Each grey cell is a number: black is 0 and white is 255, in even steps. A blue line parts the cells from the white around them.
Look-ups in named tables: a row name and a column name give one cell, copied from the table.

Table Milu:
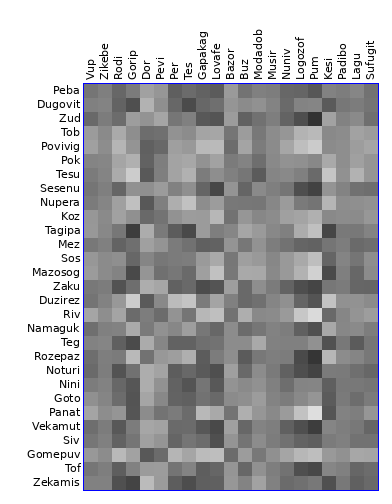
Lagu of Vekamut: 120
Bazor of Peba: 154
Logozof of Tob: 179
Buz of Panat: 175
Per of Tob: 146
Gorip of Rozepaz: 185
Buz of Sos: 159
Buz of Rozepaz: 91
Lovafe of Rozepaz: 124
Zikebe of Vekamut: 124
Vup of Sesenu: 117
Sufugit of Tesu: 149
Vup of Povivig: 160
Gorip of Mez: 111
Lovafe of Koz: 183
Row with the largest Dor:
Zekamis

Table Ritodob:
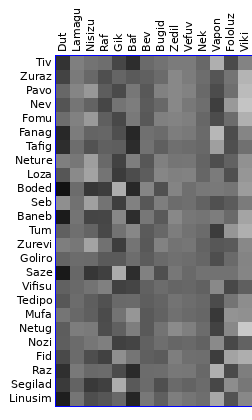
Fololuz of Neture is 98
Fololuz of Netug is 136
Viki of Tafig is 112
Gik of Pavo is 74
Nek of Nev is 110
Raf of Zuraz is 79
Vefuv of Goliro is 109
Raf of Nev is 70
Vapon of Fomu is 76
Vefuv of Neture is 118
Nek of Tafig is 104

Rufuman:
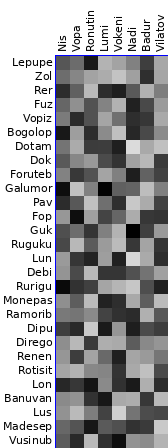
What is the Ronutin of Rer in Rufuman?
185
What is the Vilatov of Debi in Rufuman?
161
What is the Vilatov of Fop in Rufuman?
52
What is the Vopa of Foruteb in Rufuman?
56
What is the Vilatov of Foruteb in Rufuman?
66
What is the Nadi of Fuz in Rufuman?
33
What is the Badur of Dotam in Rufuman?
169
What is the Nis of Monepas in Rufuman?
143
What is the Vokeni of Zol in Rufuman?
195
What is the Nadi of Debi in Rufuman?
81
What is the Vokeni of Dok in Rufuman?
51
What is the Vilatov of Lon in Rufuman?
45
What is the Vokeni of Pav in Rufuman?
47
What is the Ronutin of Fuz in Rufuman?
82
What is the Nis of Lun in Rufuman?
154
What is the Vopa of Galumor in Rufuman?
193
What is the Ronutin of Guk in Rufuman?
52
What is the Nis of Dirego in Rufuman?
142
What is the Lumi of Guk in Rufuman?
128
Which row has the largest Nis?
Rotisit

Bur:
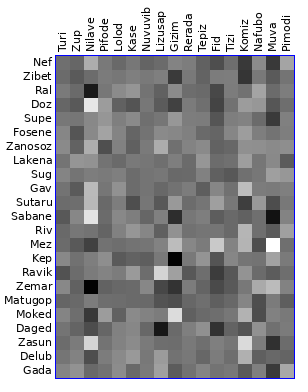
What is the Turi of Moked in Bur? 132
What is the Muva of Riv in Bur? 91
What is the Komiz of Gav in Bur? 189
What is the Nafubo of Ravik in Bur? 107
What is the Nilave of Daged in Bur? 77
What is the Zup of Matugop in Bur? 105
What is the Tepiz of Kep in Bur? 148
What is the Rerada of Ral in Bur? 109
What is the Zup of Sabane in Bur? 135
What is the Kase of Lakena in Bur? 121
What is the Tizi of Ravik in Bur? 87
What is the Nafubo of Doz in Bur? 151
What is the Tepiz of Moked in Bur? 106
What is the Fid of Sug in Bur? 96
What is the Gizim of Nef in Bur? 131
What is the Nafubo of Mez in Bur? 78
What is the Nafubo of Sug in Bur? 119

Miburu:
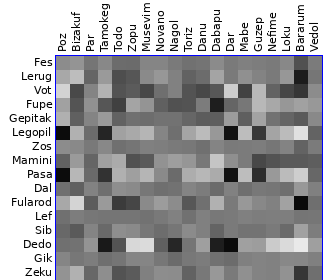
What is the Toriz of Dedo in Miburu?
117
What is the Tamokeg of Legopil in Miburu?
37
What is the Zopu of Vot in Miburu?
91
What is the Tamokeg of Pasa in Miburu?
50
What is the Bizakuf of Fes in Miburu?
148
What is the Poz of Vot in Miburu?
211
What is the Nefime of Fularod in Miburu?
129
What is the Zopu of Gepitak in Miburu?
112
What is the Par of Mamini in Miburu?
101
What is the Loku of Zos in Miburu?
131
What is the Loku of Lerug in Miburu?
151
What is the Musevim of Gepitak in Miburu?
109
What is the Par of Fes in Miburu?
117
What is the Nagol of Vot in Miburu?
129
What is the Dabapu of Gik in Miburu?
113
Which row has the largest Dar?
Vot

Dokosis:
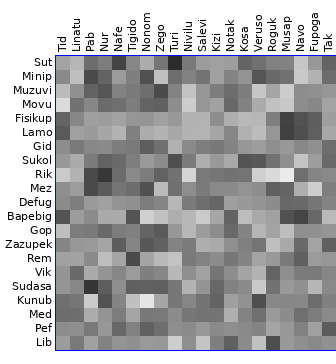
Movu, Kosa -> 130
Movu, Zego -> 97
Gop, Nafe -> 124
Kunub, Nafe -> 132
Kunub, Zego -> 165
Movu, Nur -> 107
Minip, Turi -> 110
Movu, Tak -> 163
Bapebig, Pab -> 139
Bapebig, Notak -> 98
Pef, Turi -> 142

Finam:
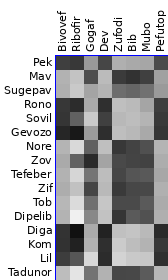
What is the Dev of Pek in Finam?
70
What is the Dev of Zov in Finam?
164
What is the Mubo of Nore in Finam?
80
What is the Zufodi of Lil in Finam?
211
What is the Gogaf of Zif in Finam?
69
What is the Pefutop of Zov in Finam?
173
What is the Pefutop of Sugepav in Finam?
154
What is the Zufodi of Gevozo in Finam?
190
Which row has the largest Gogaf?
Lil

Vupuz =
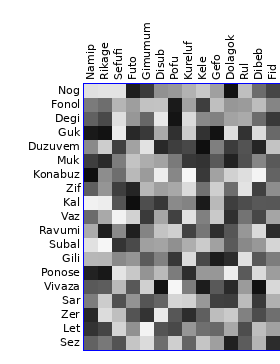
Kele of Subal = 203
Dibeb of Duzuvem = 37
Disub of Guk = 170
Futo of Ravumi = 31
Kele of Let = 111
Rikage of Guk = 18
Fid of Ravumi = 44
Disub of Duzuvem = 41
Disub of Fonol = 195
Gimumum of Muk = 173
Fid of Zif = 141
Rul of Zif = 227
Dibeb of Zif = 64
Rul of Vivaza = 155
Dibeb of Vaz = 71
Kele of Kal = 26
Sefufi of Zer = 191
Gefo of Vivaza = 89
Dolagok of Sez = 32

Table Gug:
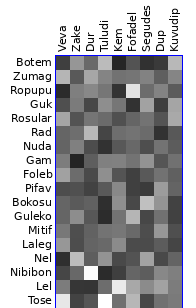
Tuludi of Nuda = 50
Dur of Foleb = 74
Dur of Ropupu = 136
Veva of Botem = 63
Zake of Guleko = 141
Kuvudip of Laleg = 69
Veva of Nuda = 100
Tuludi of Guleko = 44
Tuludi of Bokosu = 47
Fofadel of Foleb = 64

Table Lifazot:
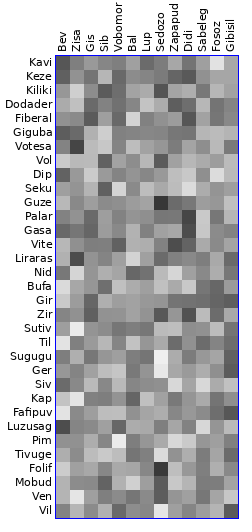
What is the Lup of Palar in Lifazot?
143
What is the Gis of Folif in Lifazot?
168
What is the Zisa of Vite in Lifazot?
144
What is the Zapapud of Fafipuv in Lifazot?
135
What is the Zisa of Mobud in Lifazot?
140
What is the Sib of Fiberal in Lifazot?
159
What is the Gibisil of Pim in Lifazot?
128
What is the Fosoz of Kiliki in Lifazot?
182
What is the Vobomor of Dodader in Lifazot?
113
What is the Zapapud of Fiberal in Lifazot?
156
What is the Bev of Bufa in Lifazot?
218
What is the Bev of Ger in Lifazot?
151
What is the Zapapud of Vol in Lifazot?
161
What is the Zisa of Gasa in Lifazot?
118
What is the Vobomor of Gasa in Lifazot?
137
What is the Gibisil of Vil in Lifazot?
91
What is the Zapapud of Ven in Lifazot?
149

